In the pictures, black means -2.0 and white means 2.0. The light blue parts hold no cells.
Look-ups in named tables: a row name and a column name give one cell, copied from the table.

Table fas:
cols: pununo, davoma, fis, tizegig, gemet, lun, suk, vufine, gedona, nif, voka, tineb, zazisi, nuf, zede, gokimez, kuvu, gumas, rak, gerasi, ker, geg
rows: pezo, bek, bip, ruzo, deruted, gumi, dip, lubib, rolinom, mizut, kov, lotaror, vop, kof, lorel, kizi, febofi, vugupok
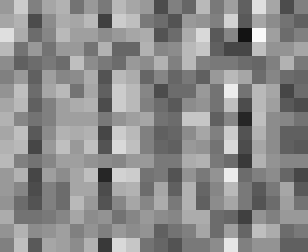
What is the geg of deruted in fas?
-0.1
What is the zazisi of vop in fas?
-0.7
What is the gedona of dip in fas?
1.2
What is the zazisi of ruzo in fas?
0.2
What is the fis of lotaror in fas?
-0.2
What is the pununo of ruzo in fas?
0.9
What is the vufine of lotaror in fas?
0.2
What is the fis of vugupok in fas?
-0.6
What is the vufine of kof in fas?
-0.8
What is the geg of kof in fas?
-0.6
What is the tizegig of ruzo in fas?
-0.2
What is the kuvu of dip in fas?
1.7
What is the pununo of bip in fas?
1.5
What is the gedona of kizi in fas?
-0.2
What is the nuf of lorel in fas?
0.8
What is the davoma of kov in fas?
0.9
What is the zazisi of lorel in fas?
-0.1

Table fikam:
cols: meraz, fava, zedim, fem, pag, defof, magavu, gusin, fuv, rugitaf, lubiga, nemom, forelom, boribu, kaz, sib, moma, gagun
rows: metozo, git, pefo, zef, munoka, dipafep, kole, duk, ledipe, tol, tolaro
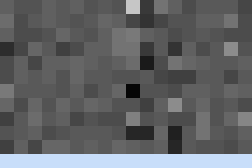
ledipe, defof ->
-0.9
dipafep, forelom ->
-1.0
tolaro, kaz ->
-0.7
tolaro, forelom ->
-1.4
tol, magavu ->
-0.6
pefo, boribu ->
-0.7
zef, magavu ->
-0.5
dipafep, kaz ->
-0.6
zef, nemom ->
-0.6
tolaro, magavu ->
-0.5

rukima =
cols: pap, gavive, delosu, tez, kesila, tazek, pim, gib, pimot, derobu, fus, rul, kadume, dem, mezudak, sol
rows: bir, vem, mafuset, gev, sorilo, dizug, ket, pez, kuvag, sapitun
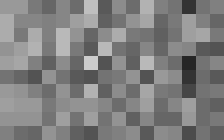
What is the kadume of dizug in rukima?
0.2
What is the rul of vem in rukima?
-0.4
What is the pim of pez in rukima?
0.3
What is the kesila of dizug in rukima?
-0.2
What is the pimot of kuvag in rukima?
0.3
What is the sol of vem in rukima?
-0.4
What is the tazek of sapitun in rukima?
-0.5
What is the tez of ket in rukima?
-0.3
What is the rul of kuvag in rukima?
-0.4
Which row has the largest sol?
sorilo

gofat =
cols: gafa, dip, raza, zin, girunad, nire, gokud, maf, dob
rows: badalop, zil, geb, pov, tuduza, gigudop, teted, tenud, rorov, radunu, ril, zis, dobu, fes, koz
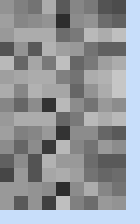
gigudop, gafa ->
0.5
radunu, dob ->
-0.6
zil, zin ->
0.3
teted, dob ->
1.1
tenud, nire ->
0.2
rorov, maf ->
0.7
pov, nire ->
0.4
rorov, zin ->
0.7
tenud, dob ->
0.2
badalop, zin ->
0.7

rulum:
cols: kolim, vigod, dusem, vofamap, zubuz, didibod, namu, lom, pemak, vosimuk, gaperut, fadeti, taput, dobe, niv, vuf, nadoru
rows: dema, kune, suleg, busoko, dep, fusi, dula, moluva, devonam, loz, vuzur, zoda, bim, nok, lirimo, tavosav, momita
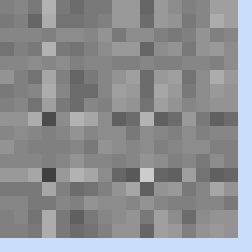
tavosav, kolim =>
0.0
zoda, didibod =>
0.3
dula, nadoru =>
0.3
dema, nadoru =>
0.5
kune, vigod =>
0.0
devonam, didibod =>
0.8
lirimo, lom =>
0.2
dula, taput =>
0.4
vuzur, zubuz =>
0.0
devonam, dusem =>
0.7
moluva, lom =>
0.0
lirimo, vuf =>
0.1
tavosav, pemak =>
0.2
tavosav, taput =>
0.2
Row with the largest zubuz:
bim

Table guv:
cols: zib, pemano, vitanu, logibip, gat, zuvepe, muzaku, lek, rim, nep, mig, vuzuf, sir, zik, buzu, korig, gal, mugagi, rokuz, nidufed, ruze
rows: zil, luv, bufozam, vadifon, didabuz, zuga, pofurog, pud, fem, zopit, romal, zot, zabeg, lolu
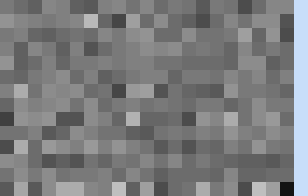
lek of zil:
0.0
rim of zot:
-0.1
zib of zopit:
-0.2
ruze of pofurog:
-0.4
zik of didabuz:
-0.3
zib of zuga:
-0.3
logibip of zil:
0.1
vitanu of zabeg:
-0.1
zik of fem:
-0.8
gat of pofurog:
0.1
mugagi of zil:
-0.8
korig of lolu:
-0.1
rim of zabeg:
-0.3
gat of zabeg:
-0.2
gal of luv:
0.1
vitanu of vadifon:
0.1
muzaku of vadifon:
-0.7
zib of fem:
-1.0
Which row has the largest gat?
lolu

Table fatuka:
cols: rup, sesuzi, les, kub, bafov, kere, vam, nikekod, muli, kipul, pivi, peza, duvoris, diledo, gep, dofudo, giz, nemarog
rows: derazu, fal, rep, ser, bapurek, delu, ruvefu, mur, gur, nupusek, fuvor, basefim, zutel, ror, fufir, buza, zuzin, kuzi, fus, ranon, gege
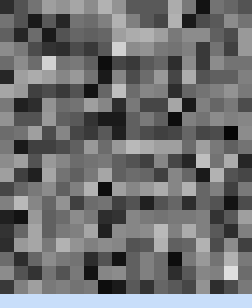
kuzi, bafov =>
0.8
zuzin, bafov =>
-0.1
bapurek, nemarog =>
-0.2
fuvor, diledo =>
-0.3
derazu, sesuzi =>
-0.7
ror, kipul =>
0.1
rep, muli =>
0.5
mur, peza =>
-0.9
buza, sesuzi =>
-1.7
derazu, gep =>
-1.7
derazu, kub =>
0.5
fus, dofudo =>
-0.2
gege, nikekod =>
-1.8
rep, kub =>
-1.6
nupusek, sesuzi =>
-0.2
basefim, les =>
-0.7
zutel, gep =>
-1.6
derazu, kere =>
0.6
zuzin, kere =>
0.0

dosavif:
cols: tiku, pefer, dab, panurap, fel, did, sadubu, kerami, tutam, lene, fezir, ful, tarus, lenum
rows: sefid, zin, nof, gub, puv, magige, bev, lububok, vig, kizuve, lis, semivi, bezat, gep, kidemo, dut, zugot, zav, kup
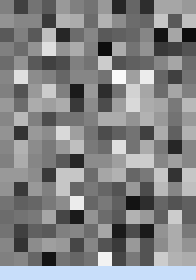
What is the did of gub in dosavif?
0.7
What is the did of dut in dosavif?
-1.6
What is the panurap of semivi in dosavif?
-0.1
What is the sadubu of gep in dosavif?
-0.1
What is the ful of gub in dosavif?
-1.1
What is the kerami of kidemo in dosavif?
-0.1
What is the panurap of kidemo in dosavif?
-0.1
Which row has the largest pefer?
magige

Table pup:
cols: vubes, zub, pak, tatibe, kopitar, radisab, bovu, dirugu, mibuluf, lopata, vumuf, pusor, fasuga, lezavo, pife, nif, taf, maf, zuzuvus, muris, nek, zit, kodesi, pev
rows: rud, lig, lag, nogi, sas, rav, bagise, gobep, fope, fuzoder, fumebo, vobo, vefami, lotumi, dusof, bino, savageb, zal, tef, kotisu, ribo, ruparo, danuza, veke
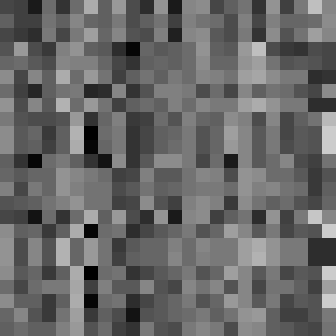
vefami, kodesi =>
-1.1
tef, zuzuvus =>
0.8
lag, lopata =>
-0.7
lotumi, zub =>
-0.9
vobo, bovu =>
-1.2
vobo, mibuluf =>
0.2
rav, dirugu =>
-0.2
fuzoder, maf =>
0.1
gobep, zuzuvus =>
0.7
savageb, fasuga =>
-0.4
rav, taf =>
-0.2
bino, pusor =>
0.3
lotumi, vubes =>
0.0
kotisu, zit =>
-0.6
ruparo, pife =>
-0.7
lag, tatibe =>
-0.1
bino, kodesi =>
1.1
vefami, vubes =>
-0.4
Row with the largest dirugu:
ribo

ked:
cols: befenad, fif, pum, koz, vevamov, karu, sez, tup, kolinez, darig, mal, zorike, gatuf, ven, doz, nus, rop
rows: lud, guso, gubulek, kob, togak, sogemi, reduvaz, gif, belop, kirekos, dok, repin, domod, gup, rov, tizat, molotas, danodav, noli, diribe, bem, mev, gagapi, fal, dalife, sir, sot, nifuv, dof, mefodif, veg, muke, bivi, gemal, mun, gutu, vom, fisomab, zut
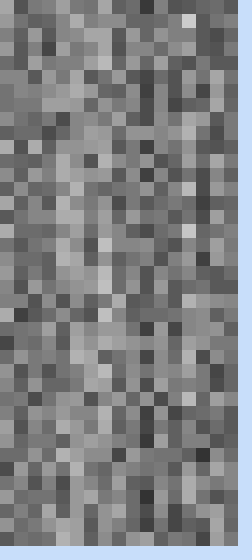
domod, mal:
-1.0
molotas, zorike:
-0.3
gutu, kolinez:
0.1
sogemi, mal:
-0.9
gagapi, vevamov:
0.2
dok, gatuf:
-0.2
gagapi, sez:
-0.7
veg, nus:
-0.3
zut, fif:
-0.2
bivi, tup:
0.2
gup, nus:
0.4
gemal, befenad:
-0.8
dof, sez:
-0.7
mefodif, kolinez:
-0.4
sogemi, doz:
-0.2

